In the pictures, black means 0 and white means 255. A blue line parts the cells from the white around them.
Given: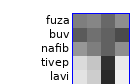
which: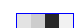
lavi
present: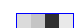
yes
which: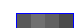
buv

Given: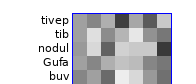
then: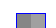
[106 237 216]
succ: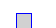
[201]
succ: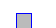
[134]
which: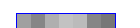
Gufa
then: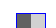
[201 201 57]

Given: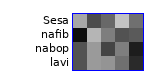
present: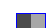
no
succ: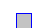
[112]

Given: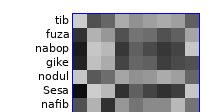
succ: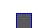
[109]
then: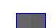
[62 74 81]
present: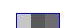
yes
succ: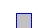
[171]
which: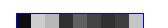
Sesa
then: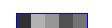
[109 81 96]
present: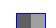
no

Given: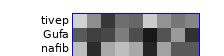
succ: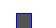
[154]
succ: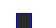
[168]
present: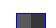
no

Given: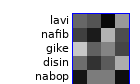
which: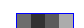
disin
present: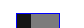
yes

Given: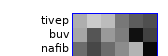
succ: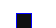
[65]
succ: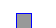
[126]

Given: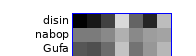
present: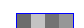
yes
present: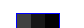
no
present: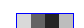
yes
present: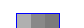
no
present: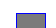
yes
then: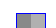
[137 157 163]
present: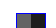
no

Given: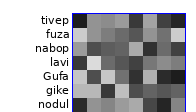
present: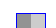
no
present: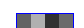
no
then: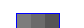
[147 113 204]

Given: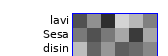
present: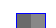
yes
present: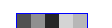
no
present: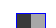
yes
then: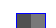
[167 58 167]

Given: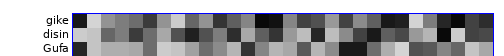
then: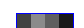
[32 212 125]
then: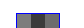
[168 81 32]
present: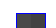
no
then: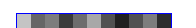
[168 95 52]
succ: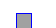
[109]

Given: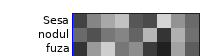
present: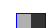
no
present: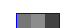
no
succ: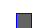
[182]

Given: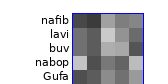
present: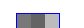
yes
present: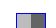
no
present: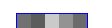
yes
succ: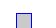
[147]

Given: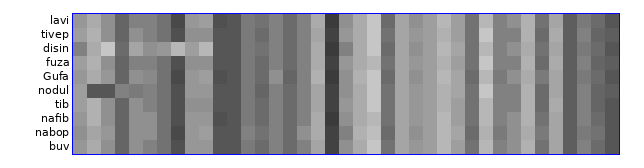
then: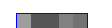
[129 107 144]
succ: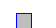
[107]
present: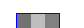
no
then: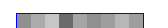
[114 183 129]
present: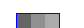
no
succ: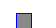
[114]

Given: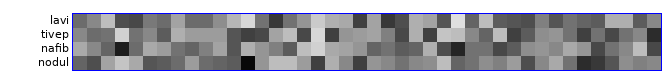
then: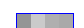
[64 163 56]
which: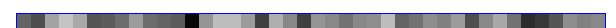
nodul
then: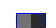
[56 85 142]
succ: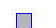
[215]
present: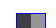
yes
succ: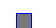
[108]

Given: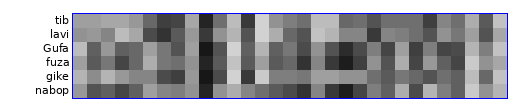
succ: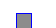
[180]
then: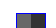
[133 57 29]

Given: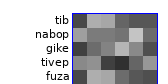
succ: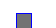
[196]
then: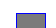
[115 196 108]

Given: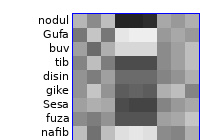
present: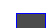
yes
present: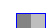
yes
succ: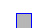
[139]
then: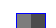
[76 76 139]

